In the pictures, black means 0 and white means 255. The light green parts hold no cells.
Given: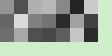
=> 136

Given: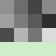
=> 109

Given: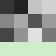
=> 34

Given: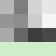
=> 125

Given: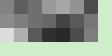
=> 167

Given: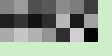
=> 140
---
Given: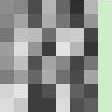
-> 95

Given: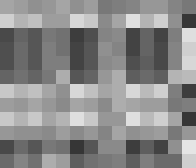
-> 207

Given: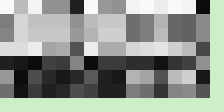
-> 83

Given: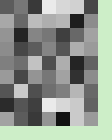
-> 154

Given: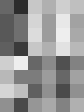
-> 176

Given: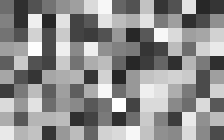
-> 75
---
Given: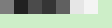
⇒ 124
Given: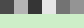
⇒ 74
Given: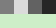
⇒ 125
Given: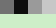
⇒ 113
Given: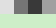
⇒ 224
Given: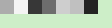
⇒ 172
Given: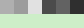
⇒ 175
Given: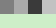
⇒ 127
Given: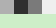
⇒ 176
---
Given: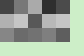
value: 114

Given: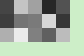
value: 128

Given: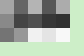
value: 241

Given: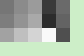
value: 212

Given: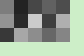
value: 141

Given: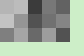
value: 105

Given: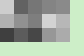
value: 71
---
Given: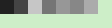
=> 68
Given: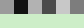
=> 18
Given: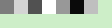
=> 212
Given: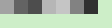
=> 99
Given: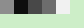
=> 14
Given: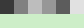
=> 128
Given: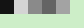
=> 212
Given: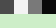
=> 243
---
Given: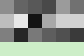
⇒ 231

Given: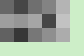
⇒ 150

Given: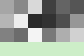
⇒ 237

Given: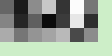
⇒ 38

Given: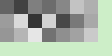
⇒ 217

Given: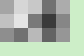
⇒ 228
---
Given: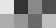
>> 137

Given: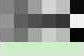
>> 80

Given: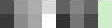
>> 173

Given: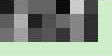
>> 33

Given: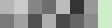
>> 134

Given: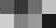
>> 110

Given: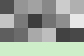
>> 60

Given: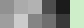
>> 178

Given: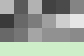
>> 124

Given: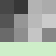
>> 185
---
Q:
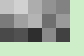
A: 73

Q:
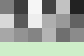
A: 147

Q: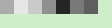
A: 202

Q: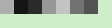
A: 42

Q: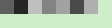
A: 191

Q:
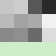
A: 241
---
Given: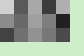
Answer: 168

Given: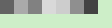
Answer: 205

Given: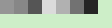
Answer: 177

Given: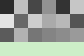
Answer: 146

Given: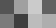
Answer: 160

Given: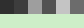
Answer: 82

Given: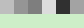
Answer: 220

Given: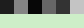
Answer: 102
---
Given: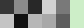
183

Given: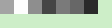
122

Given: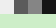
91

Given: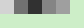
49

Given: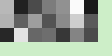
55

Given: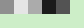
171

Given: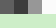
60

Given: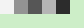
86

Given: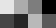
38
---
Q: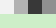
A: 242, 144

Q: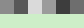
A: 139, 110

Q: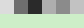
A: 220, 194

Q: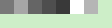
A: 120, 181

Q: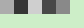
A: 172, 137

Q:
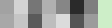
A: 162, 155

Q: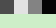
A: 76, 5

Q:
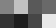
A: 131, 232

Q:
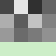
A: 70, 145
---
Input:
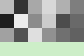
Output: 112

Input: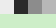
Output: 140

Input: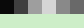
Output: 137

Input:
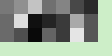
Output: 229

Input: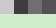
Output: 111

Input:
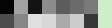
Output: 204

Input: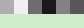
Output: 130

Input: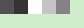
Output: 196

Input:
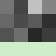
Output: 39

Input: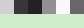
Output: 249
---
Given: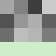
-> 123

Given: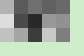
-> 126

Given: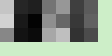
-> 75

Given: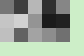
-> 112

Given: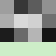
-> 21

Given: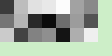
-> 239

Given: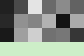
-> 54
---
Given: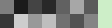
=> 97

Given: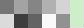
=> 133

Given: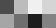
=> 188

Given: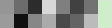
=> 127

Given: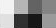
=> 181

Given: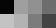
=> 159

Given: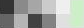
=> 166
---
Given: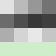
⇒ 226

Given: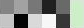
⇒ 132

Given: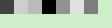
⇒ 66

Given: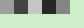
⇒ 158

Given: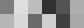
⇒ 125

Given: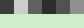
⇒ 60

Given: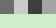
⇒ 109

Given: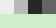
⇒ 237
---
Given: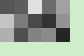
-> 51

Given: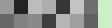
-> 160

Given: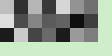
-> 14

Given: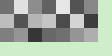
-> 212

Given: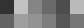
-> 85

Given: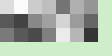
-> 155
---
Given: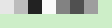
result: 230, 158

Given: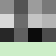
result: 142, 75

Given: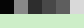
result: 5, 217

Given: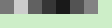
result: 118, 131

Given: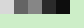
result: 216, 13

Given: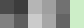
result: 75, 100

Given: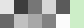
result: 229, 251
